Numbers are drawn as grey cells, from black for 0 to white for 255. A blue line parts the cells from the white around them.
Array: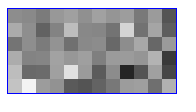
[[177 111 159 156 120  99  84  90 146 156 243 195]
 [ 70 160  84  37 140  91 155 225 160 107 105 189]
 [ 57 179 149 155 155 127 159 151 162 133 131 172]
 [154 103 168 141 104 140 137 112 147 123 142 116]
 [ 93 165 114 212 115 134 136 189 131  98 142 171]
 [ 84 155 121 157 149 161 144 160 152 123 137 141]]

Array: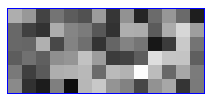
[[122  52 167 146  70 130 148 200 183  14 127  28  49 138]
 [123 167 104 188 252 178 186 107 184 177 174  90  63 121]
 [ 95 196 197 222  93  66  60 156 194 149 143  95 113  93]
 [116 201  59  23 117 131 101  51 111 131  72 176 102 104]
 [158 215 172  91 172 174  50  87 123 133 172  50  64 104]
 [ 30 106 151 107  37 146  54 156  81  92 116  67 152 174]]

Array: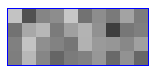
[[103 146 105 151 129 123 101 134 184 126]
 [160 136 150 154 178 118 130 143 195 128]
 [127 119  62 145 179 160 123 183 168 114]
 [124 163 122 141 114 199 141 133  81 195]]

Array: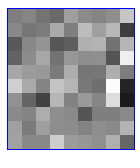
[[102 175 143 150 156 206 136 136 162]
 [179 138 141 131 141 141 158 123 160]
 [137 126 127  85 138 142 173 132 138]
 [ 27 221 134 154 130 182  66 100 145]
 [ 36 252 111 120 181 196 132 169 207]
 [125 174 118 117 173 122 152 155 167]
 [239  84 143 142 151 115 167 140  99]
 [181 114 179 175  95  86 148 135  89]
 [ 61 183 159 188 127 170 124 118 136]
 [198 142 133 139 159 105 116 133 127]]

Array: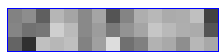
[[168 183 142 169 178 128 112 221 160 130 191 183 192  48 100]
 [ 84 171 174 185 198 165 147 121 156 137 186 207 118 113 133]
 [ 66 192 173 171 184 174 132  84 165 137 165 182  95 141 130]]

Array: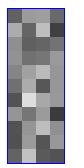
[[ 83  90 194  99]
 [152  85 155  81]
 [144 189 149  82]
 [ 59 155 118 149]
 [153 168 222  83]
 [151  87 172 112]
 [150 186 161 133]
 [154 118 113 146]
 [115 101  96 143]
 [ 64 190 101 172]
 [105 158 155  97]]

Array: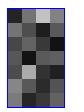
[[ 98  57  38 123]
 [ 83  43  88 134]
 [ 32  50 171  76]
 [ 95  90  19  87]
 [ 18  57  99  71]
 [ 89  30  78 116]
 [130 194 116  36]]

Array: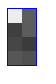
[[ 80  86]
 [ 59  70]
 [ 92  63]
 [ 93 237]]

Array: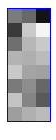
[[187 176 158]
 [ 90 133 195]
 [103 141 122]
 [161 164 201]
 [186 175 179]
 [201 183 111]
 [245 202  58]
 [ 20 104 123]]
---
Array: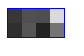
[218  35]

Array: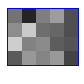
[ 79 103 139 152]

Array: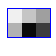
[159  10]

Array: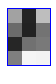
[190  34  38]

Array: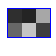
[167 196]

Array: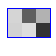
[178 221]
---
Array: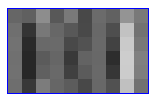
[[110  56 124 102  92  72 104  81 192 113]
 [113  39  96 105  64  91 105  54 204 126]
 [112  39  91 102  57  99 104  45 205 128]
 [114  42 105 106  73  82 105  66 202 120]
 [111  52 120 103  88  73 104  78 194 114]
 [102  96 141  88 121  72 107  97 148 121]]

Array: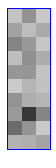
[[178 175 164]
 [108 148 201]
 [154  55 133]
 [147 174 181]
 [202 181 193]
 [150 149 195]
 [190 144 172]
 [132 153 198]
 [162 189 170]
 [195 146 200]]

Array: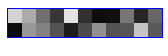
[[ 11 152 130  83  28  75 144  83  86 197  89]
 [211 171 111  55 226  49  13  16 118  38 103]]

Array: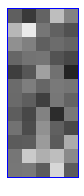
[[119 121  92 215  92]
 [118 202 175 190 138]
 [ 91  93 155  91 172]
 [114  76 145  96  72]
 [ 93  71 130  44 120]
 [106  94  63 119  99]
 [107 126 102 121 117]
 [ 62  86 160 113  35]
 [102 115 117  83  71]
 [144 128  95 108 100]
 [183 234 118  97  81]
 [ 95  57  99 190 131]]

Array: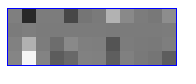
[[133 245 131  92 104 129 128  94 128 121 117  93]
 [129 177 124 109 137 127 126  84 124 122 121 126]
 [123 126 123 123 123 123 123 122 123 123 123 124]
 [127  40 124 124  71 117 122 178 137 124 120 141]]

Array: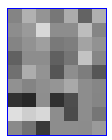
[[138 114  56 141 141 140 154]
 [223 206 216 141  75 141 118]
 [ 50  40 142  48  77 141 133]
 [145 132 143 149 169 141 134]
 [112 173 147  85 142 125  86]
 [ 97 141 141  96 117 195 134]
 [132 146 159 121 126 163 146]
 [141 154 216 141 141 189 133]
 [132 177 148 119 172  99 175]]

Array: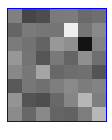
[[139 104 137 100  98 125 183]
 [148  84  78 104 133 182 126]
 [ 89 119 112 126 138 124 131]
 [136 120 165 104 110 112  84]
 [151 116  85 121 100 143 111]
 [123 114  99 152 143  19 130]
 [101 122 118 117 239 117 137]
 [128  70  77 122 124 106 111]]
